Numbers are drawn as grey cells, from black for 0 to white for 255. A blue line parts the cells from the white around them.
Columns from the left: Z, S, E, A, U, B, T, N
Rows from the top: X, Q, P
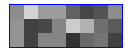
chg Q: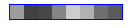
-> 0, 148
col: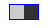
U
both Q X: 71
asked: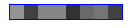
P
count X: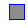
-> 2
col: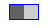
U
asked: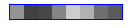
Q

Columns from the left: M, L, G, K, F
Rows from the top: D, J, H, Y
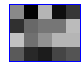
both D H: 181
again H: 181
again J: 118
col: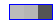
F

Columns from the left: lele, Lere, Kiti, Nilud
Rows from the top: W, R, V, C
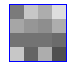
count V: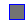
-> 3
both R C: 173
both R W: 173
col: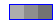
Kiti

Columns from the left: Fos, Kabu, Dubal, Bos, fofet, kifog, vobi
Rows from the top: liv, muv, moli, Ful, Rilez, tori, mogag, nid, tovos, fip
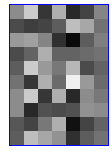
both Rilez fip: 93
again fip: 93
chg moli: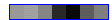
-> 3, 48
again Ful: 99
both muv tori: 114
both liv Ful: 175
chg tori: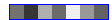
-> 6, 107

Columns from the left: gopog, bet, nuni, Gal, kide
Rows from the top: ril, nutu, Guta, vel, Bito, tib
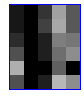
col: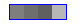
Gal
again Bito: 1
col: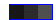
gopog

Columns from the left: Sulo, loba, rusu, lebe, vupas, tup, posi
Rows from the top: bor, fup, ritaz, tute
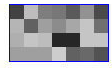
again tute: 159
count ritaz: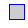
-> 0
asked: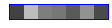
bor

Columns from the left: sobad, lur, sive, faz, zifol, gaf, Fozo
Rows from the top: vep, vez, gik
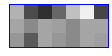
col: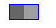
faz
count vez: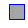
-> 4
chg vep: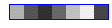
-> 1, 76

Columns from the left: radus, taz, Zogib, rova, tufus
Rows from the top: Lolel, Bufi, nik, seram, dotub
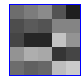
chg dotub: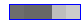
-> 1, 96
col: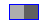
taz
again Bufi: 132

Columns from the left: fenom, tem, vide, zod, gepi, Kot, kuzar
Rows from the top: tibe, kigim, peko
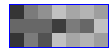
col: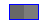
tem
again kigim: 103

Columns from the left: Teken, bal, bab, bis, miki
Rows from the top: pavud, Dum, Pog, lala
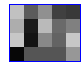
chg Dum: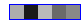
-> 4, 128
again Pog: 199
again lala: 85

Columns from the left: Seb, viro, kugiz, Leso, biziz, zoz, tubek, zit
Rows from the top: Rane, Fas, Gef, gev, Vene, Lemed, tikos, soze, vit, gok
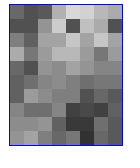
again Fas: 81
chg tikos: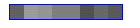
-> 2, 140
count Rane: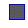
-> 1

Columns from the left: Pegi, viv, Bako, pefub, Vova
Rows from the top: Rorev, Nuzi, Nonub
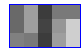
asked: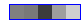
Nonub
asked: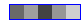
Nuzi
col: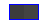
Bako
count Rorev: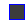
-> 1

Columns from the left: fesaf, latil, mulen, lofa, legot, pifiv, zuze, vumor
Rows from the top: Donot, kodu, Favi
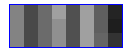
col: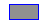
lofa
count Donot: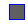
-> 1
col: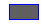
zuze

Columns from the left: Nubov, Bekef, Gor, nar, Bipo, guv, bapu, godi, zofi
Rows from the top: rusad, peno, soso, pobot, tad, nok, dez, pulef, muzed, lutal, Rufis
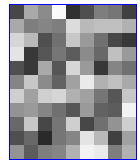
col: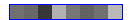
bapu
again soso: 112

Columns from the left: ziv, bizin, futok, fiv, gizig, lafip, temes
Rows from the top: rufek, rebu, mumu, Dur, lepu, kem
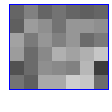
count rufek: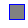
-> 1
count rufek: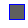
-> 1
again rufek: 101
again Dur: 176
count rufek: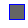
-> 4
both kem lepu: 107

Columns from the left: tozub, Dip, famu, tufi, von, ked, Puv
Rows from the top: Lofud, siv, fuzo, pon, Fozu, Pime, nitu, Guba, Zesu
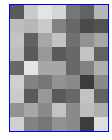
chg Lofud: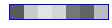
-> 6, 183
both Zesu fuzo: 146
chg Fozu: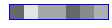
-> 5, 130
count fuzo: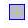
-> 0
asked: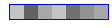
fuzo

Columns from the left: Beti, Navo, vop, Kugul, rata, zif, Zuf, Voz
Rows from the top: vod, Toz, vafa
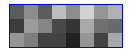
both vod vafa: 149
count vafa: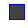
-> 3
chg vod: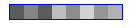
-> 1, 141
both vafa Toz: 169
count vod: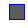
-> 2
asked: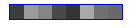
Toz
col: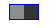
rata

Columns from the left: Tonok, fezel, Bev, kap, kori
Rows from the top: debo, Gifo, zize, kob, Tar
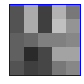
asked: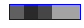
kob
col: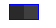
fezel
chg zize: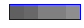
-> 4, 135
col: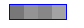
kori
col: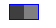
Bev
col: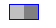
kap
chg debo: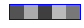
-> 3, 178

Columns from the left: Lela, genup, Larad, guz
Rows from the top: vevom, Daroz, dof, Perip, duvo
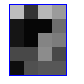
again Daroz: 6
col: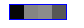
Larad
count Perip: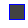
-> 0
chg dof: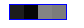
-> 0, 21
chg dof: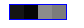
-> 2, 132
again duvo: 87

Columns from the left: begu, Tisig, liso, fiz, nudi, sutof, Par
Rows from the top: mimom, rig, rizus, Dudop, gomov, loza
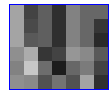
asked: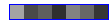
rig
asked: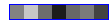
gomov
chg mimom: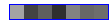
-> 6, 103
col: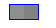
begu
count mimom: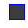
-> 0

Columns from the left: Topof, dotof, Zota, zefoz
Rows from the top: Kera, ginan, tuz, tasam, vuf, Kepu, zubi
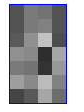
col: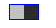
Zota
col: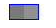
dotof

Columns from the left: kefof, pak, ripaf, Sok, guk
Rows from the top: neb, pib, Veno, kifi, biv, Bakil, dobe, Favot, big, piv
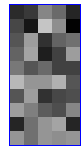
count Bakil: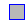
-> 1
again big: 37
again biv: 65
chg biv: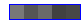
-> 4, 65
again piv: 149

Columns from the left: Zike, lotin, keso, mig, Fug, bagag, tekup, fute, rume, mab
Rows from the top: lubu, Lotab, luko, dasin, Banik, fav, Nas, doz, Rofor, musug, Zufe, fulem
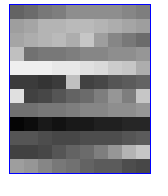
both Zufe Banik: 198
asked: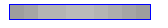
Lotab
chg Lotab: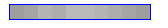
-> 3, 180
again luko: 173

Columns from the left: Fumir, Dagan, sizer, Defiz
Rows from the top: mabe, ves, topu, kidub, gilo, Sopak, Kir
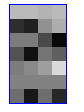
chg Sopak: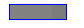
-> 3, 130
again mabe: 186
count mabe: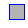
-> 1
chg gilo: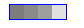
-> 3, 217
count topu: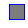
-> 2
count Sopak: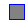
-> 4
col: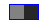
Defiz

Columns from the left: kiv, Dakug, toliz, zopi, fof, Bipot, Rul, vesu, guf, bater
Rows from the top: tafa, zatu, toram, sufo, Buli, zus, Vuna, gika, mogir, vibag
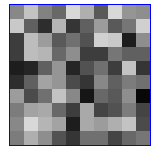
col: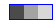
Dakug
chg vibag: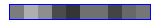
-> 3, 82
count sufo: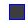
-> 3
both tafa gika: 104

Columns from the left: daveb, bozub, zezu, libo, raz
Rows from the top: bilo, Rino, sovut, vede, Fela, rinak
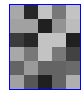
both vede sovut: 195
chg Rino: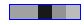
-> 2, 32
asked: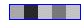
bilo
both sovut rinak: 32
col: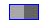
daveb
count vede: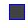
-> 1
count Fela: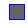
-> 3

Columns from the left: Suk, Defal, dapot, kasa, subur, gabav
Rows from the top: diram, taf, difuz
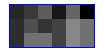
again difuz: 113
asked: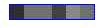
difuz

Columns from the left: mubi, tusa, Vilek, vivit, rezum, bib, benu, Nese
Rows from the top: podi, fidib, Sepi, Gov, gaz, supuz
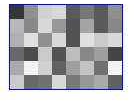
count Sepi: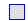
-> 2
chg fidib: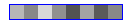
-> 3, 151
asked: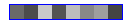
Gov

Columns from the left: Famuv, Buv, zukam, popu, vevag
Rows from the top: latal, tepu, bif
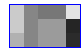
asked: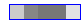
latal
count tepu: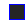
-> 1

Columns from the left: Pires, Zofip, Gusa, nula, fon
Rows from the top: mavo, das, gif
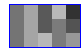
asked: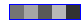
mavo
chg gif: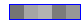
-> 2, 184

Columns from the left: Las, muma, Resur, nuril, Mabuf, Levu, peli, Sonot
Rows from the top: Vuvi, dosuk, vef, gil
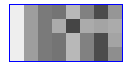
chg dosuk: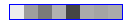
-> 3, 171
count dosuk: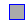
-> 3

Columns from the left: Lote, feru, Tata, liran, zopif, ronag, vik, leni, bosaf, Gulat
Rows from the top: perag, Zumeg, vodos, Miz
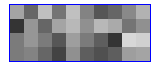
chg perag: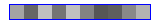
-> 7, 102
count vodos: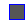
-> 1
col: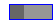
feru
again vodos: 123

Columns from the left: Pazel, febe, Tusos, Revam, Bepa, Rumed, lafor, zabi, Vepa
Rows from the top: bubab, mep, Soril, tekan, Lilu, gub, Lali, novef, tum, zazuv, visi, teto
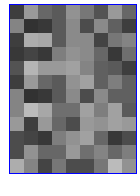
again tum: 153
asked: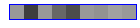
tum
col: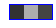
febe
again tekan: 56

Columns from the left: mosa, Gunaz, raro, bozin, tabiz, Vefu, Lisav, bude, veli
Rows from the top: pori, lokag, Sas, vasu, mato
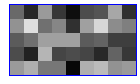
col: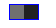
Gunaz
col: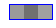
raro
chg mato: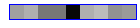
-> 0, 154
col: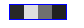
Gunaz
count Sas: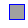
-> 3
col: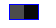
tabiz
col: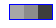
bude

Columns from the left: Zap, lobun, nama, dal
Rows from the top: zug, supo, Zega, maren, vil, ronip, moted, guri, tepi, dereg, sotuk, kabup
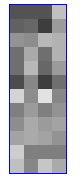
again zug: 83
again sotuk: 127

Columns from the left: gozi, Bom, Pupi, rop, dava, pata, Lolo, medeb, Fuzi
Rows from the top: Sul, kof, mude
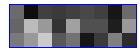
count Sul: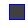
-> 3
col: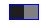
medeb
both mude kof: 153
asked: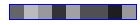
kof

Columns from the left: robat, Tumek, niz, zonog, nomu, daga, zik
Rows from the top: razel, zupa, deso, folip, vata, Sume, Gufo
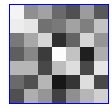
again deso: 214
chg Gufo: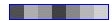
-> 4, 143
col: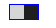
daga

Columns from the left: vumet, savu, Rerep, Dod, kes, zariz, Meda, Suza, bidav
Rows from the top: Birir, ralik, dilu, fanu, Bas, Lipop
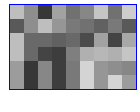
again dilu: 105
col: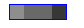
savu
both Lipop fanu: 61

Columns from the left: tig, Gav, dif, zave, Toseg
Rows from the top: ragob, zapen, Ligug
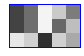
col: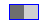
Gav
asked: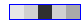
Ligug
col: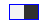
dif

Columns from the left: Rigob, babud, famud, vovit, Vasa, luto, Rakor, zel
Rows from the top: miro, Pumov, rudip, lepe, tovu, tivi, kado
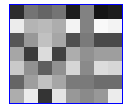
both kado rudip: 152
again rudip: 73
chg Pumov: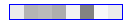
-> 7, 243

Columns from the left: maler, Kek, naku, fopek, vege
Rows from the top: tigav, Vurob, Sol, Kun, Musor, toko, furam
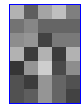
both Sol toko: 149
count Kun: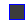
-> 2
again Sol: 121
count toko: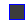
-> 1
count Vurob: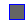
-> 3

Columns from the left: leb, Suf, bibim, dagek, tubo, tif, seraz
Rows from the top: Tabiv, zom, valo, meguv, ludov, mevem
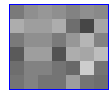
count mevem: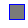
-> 0
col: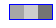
tif
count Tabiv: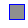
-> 3
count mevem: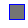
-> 4

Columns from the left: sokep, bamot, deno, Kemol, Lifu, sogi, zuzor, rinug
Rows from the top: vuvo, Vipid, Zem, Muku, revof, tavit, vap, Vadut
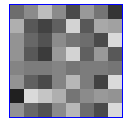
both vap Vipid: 175
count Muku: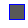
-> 2
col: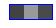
zuzor
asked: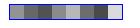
Vadut
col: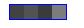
deno
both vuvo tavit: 74

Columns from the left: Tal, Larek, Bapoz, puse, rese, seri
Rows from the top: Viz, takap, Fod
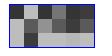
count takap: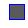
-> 3
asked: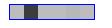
Fod
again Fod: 189
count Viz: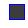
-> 1

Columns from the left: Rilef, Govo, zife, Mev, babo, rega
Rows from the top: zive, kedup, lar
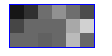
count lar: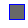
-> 4
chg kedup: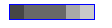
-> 5, 209
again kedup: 104
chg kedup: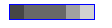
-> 4, 168

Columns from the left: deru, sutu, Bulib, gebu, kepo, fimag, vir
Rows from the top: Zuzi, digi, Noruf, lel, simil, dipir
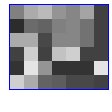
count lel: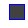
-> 4
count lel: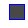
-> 0
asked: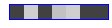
lel
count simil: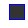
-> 4
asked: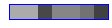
Noruf
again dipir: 72
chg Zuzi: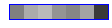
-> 6, 65

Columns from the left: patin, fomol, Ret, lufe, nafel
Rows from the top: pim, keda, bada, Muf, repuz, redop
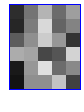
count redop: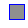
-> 2
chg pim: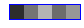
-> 4, 158
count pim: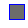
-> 1

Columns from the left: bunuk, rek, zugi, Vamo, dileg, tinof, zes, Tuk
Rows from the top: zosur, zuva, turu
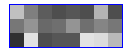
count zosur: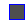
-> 3
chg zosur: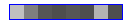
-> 2, 92
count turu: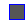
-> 2
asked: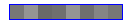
zuva
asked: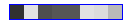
turu
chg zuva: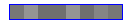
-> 2, 105

